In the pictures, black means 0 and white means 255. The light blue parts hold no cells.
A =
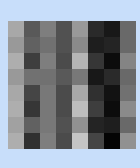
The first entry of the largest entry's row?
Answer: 174
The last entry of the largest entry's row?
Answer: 145
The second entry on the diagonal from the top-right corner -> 36
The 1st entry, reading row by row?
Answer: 168
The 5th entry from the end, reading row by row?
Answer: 75
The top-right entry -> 105
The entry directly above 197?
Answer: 145
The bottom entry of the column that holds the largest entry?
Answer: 197
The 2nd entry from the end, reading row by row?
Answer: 4
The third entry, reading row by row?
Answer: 126
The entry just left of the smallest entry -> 69
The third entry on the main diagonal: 126

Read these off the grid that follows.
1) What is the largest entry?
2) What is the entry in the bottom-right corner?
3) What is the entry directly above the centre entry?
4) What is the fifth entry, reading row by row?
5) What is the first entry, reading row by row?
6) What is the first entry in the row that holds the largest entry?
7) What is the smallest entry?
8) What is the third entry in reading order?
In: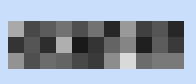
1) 217
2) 121
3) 114
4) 79
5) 169
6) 147
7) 25
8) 92

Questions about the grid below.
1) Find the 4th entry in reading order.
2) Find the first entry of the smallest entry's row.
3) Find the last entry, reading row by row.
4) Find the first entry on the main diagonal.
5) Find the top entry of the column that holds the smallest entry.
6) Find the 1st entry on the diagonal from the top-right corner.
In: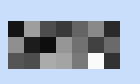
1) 57
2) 143
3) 50
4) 20
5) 77
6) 42

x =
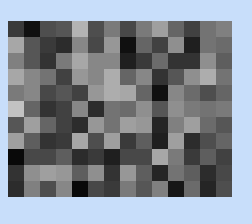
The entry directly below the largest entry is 86
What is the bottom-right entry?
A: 78
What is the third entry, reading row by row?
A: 78
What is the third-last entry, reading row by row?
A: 107
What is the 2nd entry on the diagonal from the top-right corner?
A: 115
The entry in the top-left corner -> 58
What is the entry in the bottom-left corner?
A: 44
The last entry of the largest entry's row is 122
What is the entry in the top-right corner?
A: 128
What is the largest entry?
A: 194
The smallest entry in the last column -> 65
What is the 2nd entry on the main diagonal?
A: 86
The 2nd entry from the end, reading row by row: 37
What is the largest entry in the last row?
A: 135
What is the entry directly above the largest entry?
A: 122
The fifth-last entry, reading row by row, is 128
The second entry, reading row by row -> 16
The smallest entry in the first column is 9
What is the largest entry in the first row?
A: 179
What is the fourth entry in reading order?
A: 86
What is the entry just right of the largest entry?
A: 101

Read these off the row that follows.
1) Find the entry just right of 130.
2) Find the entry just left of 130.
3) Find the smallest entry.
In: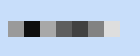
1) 222
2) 65
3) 15

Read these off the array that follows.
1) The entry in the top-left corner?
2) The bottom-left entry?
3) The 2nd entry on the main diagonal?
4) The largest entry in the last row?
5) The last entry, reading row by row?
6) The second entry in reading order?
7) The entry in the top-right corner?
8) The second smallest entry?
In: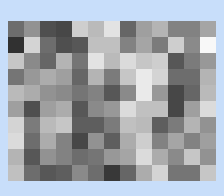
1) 109
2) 192
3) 212
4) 212
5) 198
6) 146
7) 165
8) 56

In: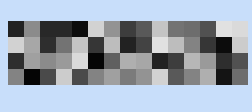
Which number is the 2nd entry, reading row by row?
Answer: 139
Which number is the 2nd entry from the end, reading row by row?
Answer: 20
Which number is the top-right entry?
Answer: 218
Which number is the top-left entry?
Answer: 34
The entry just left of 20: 175
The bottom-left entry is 131
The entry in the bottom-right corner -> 109
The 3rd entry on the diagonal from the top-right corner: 154
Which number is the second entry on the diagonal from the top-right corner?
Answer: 12
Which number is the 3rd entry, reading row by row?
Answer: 40
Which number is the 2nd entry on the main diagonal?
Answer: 167
